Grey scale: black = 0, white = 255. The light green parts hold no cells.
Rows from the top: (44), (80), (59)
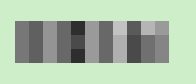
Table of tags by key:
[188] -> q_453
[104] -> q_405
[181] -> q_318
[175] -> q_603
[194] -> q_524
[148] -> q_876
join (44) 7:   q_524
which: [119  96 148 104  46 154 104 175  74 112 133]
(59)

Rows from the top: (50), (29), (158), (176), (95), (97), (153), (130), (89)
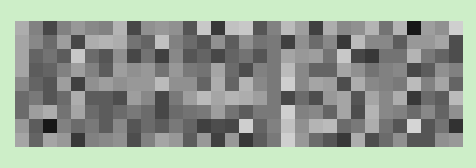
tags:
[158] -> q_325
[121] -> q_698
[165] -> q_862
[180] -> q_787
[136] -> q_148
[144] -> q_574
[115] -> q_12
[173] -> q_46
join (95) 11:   q_574
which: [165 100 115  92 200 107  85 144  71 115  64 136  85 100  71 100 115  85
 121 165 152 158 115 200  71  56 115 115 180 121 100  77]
(158)
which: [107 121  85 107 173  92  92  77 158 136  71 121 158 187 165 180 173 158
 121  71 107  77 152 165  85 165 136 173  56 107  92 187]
(97)
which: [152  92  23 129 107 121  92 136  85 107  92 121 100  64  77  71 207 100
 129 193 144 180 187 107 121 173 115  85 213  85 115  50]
(130)
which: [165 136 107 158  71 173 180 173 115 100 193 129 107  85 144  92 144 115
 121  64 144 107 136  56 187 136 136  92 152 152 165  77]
(29)

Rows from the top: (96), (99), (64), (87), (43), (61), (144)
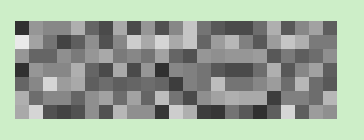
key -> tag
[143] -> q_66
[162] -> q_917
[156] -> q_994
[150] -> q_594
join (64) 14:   q_66
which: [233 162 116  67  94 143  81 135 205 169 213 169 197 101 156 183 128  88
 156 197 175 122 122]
(99)
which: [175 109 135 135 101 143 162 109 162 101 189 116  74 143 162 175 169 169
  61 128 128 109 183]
(61)
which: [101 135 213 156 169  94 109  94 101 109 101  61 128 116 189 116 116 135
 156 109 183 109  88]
(43)
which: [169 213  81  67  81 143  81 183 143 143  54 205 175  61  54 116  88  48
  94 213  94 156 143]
(144)

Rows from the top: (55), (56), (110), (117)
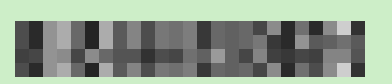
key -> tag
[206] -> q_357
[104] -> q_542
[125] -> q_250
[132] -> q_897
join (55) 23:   q_357
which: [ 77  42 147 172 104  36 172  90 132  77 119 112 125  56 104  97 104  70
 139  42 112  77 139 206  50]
(117)

